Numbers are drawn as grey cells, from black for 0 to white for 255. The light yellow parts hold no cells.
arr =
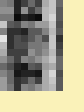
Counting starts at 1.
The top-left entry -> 131
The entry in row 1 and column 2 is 119
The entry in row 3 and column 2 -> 119
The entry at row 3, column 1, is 119
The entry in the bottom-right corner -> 90
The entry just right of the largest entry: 48
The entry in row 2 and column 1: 144
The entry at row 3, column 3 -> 11
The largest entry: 228
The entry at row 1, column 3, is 35
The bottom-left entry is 156
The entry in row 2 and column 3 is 35
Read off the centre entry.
119
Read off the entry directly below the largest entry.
185
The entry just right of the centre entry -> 119

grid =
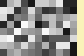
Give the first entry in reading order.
37
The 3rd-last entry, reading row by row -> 154
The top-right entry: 37
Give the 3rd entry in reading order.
204
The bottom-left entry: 74
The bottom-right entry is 23
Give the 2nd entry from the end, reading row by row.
102
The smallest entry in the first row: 23
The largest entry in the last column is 217
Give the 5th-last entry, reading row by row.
62
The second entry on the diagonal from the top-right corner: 50

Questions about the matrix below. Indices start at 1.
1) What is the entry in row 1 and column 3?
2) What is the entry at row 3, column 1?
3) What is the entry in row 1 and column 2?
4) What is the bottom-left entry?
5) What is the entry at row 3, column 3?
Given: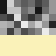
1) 122
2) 77
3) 209
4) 166
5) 223

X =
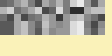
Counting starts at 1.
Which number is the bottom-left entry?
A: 89
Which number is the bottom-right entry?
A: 152
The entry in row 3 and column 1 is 113
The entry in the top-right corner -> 168
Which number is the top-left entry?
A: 101
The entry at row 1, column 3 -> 152
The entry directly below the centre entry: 152
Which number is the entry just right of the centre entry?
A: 59
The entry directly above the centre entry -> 101
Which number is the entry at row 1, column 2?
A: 113
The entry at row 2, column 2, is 207
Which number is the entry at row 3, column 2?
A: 74
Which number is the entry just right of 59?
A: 152
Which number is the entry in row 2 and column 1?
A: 180

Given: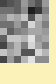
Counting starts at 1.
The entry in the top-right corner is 153
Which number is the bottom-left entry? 69
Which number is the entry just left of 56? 30
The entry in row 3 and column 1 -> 140
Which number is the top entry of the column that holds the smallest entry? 113
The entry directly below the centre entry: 181
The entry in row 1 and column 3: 97
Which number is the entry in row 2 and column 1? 113
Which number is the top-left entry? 69
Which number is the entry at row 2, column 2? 113
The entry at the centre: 140
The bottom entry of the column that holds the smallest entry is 225
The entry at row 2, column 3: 97
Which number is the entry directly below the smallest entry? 84
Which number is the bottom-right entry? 140
